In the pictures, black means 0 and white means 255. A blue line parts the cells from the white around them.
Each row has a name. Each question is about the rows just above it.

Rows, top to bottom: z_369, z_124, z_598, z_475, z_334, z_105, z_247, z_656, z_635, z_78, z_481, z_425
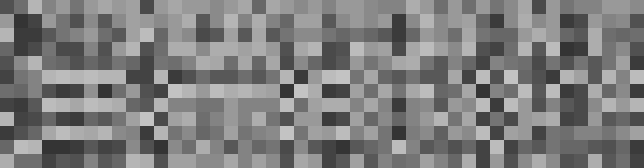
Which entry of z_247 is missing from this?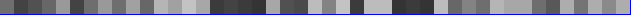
[145]
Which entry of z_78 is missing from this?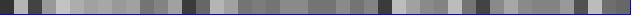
[96]
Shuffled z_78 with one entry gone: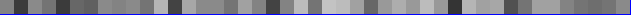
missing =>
[124]

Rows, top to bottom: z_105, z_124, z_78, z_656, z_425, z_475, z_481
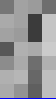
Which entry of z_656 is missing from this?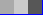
[176]
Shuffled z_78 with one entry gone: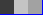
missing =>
[155]
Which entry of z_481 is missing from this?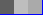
[147]
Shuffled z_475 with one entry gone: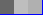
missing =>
[182]

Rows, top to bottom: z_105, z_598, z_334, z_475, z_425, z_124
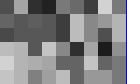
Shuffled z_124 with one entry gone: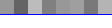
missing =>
[196]
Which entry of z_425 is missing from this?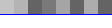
[210]
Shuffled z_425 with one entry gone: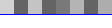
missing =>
[165]
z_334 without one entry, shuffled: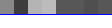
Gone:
[73]
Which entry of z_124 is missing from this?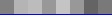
[159]
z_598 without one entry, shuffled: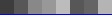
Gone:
[94]
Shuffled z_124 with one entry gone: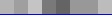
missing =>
[128]

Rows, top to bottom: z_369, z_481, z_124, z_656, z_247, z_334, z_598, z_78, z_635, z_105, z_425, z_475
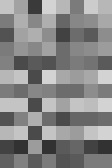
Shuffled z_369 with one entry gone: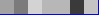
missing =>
[204]
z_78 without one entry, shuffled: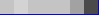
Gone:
[189]
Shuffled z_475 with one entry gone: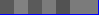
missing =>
[96]
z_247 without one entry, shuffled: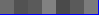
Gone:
[115]

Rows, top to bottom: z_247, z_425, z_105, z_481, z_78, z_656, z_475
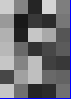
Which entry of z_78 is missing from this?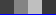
[198]
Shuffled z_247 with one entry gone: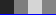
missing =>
[206]
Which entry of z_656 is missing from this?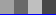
[99]
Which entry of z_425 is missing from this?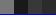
[153]
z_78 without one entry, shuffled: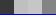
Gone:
[64]

